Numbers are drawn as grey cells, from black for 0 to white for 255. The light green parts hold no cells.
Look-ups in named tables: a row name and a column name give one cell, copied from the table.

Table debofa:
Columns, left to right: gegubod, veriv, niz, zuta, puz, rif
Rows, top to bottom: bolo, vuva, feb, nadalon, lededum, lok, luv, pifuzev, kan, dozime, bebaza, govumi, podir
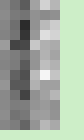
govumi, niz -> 120
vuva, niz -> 116
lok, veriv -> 125
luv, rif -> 178
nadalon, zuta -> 152
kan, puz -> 160
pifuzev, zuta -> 187
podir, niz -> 101

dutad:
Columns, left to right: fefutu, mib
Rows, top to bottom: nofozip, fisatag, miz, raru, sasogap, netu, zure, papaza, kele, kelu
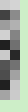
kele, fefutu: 32
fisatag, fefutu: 66
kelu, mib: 203
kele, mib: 199
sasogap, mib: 112
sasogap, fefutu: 32
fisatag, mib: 139
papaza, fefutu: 77
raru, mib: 132
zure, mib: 114
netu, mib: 40
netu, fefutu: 202
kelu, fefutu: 164
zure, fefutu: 84
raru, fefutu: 209
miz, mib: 177
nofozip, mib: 212
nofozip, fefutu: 204
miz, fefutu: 157

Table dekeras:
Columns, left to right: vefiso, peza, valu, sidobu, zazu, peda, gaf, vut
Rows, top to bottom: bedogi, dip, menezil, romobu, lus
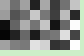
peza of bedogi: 111
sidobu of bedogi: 33
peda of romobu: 119
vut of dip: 40
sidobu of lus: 225
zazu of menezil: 197
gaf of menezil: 104
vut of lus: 254
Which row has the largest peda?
romobu

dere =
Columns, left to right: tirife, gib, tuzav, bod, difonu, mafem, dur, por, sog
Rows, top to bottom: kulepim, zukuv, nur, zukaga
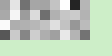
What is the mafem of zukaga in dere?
160
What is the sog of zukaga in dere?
115
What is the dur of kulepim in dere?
254
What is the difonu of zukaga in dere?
174
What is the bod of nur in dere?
183
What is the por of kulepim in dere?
36
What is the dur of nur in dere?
194
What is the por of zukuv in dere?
203
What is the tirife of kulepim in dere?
163
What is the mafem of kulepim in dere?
195
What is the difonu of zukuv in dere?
111
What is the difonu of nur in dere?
194
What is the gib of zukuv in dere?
245
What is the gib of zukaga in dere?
202
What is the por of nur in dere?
151
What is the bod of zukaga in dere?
206

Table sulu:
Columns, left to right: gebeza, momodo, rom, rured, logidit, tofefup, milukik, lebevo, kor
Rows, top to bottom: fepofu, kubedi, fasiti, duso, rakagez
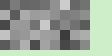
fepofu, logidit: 113
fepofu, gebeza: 86
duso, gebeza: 194
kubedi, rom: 171
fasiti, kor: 91
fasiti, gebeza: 72
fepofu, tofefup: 145
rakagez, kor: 136
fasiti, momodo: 154

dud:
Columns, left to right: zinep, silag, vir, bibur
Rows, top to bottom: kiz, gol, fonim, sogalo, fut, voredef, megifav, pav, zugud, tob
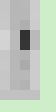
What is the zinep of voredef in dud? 199
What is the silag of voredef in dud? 183
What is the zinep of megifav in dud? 200
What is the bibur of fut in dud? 186
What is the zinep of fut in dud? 211
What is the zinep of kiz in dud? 198
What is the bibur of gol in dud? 205
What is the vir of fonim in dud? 175
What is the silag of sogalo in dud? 187
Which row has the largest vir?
tob

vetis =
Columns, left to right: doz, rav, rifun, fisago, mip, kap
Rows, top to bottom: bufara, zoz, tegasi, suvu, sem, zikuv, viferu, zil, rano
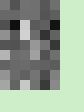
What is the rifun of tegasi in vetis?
204
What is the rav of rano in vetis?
99
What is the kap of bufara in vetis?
111
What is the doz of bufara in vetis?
120
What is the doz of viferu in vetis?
99
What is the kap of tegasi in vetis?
19
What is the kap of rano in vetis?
137
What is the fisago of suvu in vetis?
108

